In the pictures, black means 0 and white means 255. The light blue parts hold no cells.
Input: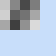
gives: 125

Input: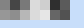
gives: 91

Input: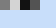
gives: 83

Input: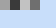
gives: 111

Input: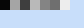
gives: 237

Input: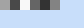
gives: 131

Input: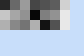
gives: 209

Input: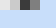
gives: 127
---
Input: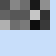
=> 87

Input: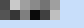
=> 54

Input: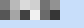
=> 165

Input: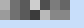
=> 113

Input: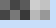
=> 120

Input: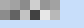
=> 99

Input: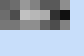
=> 77
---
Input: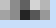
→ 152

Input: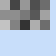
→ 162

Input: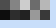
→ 57

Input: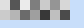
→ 75

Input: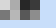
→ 141

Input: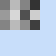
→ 206

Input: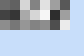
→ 159
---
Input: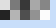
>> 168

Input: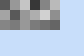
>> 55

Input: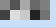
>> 105

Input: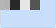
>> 84

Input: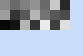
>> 146

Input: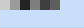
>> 127

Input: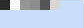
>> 140
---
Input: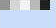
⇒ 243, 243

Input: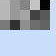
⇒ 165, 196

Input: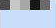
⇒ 167, 200

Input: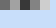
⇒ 56, 206

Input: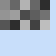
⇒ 75, 190

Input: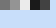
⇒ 235, 235

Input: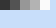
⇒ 151, 250

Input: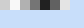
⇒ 117, 248

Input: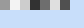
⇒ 50, 243

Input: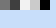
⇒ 242, 242
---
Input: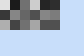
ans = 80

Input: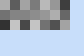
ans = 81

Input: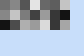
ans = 55

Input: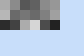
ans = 76

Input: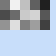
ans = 158

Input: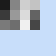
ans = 240

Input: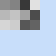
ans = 87
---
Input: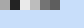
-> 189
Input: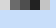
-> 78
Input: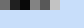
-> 131
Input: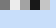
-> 163
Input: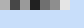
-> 112
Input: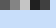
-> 197
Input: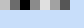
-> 224
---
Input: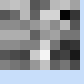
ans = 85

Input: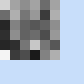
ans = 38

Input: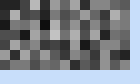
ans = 155

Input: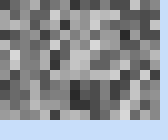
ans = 146

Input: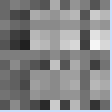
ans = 115

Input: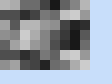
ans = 78
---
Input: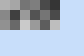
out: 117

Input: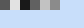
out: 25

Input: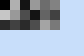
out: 20

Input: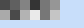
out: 131

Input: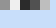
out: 43

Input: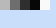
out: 47

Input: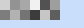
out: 168

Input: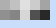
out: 224
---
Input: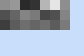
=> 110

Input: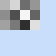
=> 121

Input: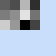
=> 152

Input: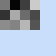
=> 131

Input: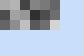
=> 89

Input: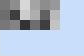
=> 109
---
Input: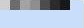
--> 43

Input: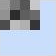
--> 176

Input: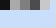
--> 76

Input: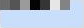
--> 230

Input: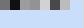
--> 73

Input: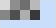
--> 174

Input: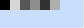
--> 50

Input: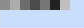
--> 34

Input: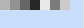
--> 123
